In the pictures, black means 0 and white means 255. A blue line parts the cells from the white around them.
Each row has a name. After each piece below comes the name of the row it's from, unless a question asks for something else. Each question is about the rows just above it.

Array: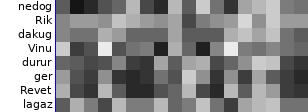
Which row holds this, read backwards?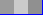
Rik
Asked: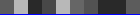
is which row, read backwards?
Revet
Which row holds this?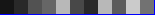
nedog
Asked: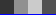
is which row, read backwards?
ger

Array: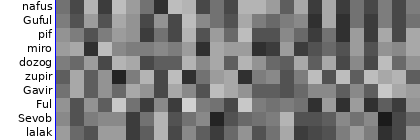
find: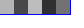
zupir
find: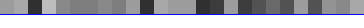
miro
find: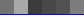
lalak
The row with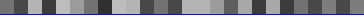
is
nafus
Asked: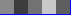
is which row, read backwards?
Ful

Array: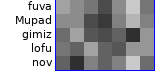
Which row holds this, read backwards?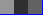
gimiz
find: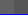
lofu
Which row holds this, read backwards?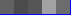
gimiz

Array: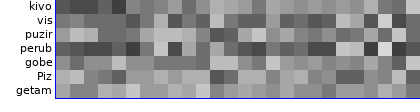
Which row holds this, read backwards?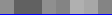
Piz
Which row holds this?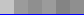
gobe
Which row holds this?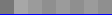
kivo
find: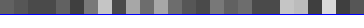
perub
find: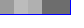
puzir

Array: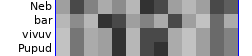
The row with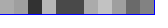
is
vivuv
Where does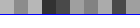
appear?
bar
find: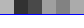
bar

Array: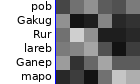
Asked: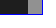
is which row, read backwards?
Rur
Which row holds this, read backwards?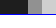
Rur
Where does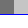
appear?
mapo

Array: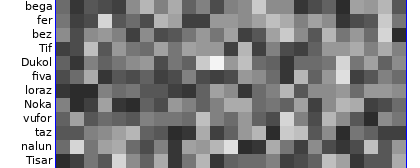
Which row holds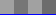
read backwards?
Tif
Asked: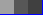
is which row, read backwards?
bez
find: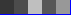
nalun
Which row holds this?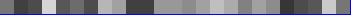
fer
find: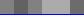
Noka
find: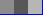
bez

